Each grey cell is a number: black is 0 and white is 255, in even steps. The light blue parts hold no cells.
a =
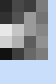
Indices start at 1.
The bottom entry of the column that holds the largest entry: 17
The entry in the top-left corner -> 38
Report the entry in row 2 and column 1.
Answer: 49
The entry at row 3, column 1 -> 232
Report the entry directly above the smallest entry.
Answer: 208
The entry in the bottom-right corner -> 124

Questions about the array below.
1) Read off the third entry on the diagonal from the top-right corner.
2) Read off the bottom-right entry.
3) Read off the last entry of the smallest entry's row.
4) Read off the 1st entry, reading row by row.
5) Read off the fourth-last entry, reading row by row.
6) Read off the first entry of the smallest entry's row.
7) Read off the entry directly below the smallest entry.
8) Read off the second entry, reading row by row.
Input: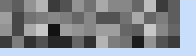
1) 199
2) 59
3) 102
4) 114
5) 28
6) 147
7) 39
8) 93

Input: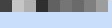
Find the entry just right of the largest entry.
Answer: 176
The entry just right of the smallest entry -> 97

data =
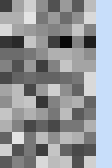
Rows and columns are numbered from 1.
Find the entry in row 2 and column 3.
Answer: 228
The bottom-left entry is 90
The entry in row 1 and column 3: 208
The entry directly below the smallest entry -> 176
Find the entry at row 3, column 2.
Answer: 164
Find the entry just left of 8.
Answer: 62
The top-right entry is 188
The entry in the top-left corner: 62
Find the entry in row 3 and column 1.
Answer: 217
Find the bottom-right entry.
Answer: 208
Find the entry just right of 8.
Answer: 130
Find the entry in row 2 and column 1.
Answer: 176
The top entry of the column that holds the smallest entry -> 154
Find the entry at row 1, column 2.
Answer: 164
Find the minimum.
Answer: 8

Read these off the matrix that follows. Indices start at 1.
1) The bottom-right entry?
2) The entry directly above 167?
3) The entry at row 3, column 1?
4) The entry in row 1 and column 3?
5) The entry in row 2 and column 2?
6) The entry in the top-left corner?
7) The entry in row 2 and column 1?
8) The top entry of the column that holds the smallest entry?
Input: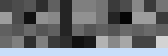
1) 211
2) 106
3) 96
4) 85
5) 76
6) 67
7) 157
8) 76

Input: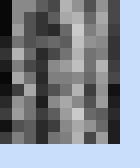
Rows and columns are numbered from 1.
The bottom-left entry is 62
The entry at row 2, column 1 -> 8
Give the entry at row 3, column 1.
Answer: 8
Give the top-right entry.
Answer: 72
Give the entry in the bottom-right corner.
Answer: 30
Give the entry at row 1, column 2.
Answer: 137
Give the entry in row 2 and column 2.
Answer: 137
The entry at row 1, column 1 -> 8

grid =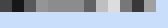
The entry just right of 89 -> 149
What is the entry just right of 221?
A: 119

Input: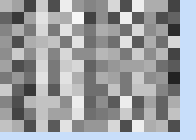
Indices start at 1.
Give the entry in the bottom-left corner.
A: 194
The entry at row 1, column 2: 162
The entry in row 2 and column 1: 99
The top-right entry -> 67
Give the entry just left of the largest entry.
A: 173
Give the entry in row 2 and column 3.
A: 162
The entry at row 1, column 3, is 67
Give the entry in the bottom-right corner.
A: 78
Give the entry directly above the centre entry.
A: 141
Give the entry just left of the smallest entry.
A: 151
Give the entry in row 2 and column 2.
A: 56
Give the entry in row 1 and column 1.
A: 183
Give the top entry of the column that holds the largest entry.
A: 151
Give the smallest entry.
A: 34
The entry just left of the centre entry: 215
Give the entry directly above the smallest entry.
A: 90
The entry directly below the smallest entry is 99
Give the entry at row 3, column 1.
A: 132
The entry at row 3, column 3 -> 121
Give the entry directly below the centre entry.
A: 111
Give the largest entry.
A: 246
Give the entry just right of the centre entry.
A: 132
